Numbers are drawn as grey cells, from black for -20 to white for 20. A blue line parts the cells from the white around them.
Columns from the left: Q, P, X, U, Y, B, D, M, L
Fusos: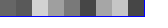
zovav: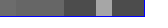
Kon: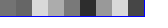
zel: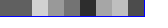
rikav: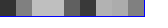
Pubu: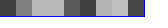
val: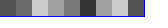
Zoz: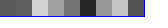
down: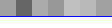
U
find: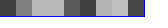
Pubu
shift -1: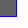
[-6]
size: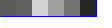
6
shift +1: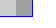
[13  6]
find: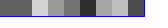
zel
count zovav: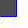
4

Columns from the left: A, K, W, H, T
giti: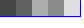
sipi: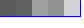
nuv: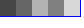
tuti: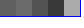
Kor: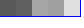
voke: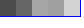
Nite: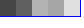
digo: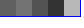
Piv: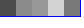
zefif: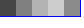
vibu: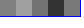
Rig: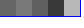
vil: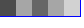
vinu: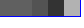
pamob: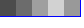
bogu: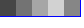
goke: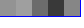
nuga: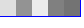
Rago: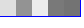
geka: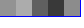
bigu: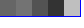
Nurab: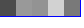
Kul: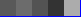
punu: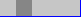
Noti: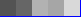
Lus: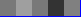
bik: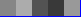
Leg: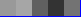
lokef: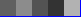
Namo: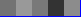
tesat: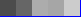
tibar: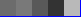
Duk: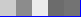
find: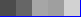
voke
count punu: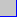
4

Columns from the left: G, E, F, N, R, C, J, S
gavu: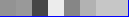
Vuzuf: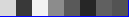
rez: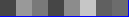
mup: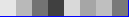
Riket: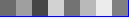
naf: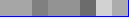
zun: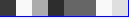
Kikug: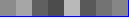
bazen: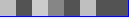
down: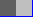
J
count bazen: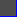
0

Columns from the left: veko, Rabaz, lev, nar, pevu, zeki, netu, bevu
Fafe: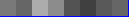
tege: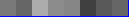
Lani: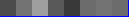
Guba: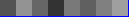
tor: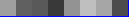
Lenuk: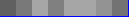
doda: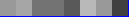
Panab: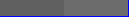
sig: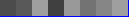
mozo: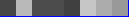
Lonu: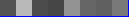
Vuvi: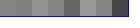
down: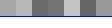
zeki
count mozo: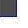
2
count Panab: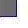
4

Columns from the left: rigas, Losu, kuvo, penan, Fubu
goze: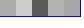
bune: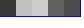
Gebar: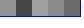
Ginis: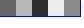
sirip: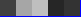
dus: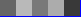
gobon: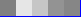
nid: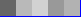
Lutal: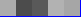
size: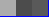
3
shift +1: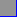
[4]
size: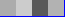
4
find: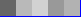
nid
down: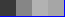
Fubu

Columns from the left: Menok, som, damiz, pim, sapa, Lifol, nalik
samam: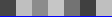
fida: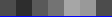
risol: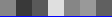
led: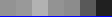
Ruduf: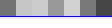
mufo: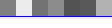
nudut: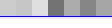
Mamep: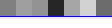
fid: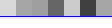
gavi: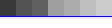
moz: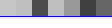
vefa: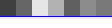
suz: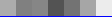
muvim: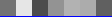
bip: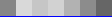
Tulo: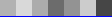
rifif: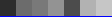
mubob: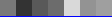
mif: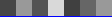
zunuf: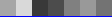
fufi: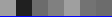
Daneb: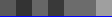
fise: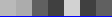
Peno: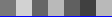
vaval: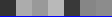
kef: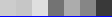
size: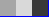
3
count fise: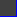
2
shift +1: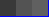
[-10  -6  -4]

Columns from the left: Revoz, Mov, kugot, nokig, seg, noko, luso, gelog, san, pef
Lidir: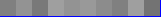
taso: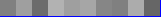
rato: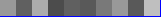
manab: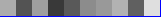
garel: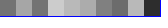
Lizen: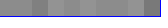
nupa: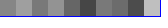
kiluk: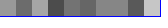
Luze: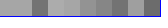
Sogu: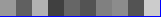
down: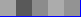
noko
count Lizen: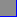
5
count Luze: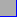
1
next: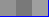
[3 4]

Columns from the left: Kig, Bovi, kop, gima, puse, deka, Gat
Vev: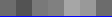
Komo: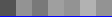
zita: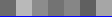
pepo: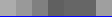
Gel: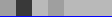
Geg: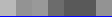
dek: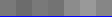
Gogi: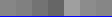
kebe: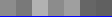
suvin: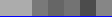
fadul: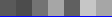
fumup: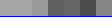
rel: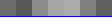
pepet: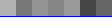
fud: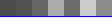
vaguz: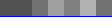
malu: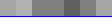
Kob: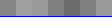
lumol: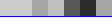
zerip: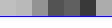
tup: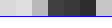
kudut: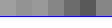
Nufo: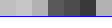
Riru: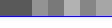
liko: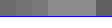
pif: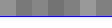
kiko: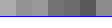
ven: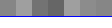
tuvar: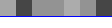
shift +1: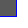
[-5]
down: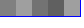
gima
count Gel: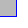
4
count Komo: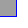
1
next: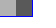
[ -8 -11]
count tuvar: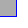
1
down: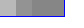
Gat

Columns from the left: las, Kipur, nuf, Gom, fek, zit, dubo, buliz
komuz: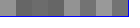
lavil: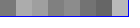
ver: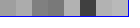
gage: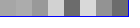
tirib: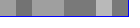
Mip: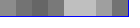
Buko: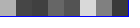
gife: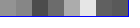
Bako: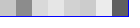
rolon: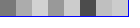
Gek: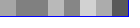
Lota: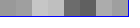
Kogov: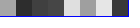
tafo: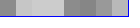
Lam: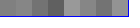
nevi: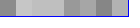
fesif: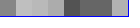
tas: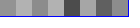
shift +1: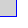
[14]
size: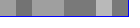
8
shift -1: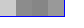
[11  1  0  3]
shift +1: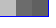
[11 -2 -4]
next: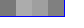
[ 2 -2]

